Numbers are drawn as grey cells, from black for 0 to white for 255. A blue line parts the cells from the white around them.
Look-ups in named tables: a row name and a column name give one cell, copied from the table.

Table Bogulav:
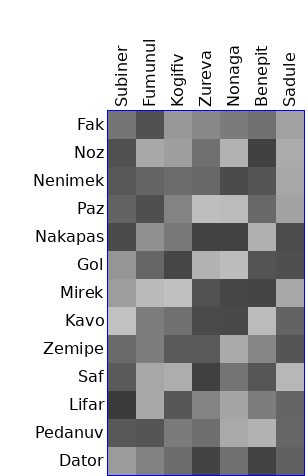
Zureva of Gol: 178
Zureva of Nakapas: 66
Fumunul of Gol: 102
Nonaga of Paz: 187
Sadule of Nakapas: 76
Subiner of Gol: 149
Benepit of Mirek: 69
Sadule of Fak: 161
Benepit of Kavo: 187
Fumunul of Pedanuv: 85
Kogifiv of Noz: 158
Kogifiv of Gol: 70
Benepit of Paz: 104
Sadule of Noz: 171
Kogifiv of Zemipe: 90

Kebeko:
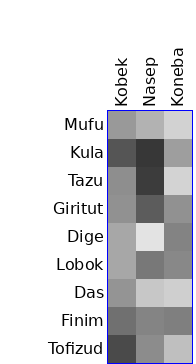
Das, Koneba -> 207
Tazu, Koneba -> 211
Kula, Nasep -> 55
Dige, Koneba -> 131
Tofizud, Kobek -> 74
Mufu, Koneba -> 210

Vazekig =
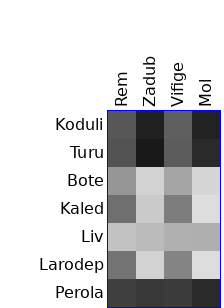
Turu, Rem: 83
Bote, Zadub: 210
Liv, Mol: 175
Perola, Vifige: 59
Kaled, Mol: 221
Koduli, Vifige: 95
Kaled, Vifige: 125
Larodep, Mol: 221
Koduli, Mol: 34
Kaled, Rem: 111
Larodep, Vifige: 132
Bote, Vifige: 165
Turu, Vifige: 92
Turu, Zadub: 25
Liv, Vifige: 176
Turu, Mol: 42
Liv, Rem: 194
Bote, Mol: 214
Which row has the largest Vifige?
Liv

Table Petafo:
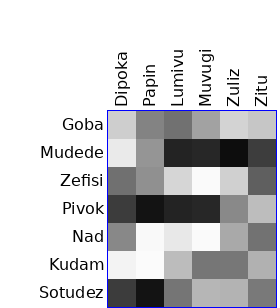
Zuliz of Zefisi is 208
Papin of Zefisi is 144
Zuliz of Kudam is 119
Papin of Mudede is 149
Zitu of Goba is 198
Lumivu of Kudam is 188
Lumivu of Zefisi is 214
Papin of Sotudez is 19

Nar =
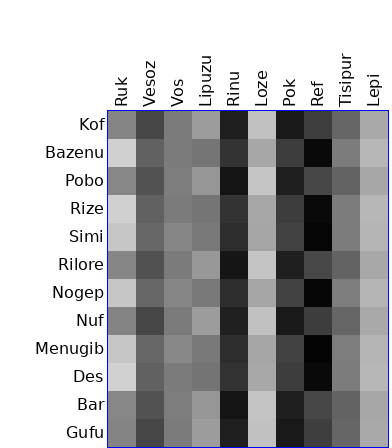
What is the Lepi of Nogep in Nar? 181
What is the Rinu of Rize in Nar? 51
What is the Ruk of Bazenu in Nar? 208
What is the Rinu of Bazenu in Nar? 51
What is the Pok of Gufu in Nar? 25
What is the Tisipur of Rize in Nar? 124
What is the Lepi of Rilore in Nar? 168

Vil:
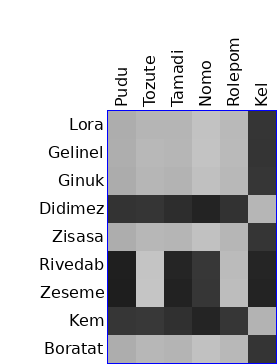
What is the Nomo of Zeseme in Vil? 54
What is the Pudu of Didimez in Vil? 51
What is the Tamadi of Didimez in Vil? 45
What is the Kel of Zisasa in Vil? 53
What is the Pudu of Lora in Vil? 173
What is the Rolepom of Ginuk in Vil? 184
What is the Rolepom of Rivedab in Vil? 187
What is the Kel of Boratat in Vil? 52
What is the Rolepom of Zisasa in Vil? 182
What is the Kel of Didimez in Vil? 182
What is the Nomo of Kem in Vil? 36
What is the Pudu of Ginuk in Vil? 172
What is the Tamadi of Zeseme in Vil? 34
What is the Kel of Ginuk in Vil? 54
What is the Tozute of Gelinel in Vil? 184
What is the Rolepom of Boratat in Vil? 184

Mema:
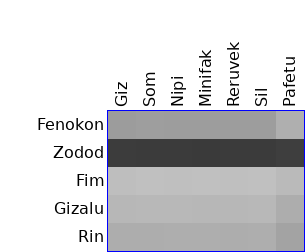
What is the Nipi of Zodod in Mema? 59
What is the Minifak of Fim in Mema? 192
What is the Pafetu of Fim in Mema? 186
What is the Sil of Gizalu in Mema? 184
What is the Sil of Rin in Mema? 174
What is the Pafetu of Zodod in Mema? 62
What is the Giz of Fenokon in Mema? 156
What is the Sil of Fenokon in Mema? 157
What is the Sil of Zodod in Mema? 59
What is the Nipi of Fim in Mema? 191
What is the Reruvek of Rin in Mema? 173
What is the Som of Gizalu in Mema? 184
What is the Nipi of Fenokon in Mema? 157
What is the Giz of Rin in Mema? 173
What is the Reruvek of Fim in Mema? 191
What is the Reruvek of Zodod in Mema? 59
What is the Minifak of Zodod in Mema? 58
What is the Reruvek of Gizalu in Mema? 183

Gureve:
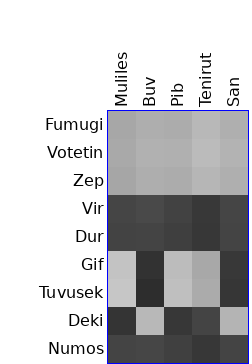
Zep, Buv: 174
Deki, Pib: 55
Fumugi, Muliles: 167
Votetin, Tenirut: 187
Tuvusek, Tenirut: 171
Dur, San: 68
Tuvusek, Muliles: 198
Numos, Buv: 70
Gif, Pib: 188
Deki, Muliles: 52
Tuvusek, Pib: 191
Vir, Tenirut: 56
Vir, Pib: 66
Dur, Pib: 63
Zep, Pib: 172
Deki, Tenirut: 68
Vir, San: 69

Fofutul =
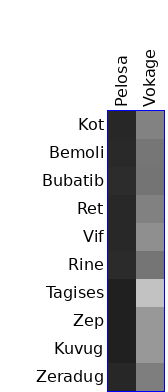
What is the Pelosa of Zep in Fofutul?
32
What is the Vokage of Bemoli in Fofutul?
118
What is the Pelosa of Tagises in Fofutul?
32
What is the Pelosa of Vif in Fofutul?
40
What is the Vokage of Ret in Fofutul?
129
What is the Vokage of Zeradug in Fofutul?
126
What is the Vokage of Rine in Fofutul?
117
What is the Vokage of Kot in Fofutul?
130
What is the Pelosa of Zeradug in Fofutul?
39
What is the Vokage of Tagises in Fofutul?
194
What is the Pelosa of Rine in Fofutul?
43
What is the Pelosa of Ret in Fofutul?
40
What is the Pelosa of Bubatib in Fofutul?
44
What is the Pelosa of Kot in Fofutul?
39
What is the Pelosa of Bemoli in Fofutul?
41
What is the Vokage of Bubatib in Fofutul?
116
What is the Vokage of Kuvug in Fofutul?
152

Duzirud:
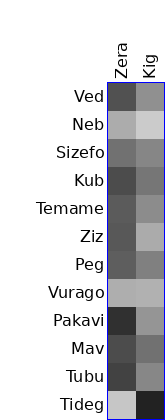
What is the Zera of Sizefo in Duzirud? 113
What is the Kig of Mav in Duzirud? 113
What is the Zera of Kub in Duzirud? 76
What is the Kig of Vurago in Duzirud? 177
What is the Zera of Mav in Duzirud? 76
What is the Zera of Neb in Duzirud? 172
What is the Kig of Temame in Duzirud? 140
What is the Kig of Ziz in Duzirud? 171
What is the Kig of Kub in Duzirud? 118
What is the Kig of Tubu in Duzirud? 135
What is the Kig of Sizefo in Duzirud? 134
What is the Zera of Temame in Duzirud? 91
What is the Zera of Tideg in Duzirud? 198
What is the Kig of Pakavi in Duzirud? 149
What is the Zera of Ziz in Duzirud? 88
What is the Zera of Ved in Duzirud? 81
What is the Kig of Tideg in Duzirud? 34
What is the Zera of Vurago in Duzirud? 174
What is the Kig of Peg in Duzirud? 128

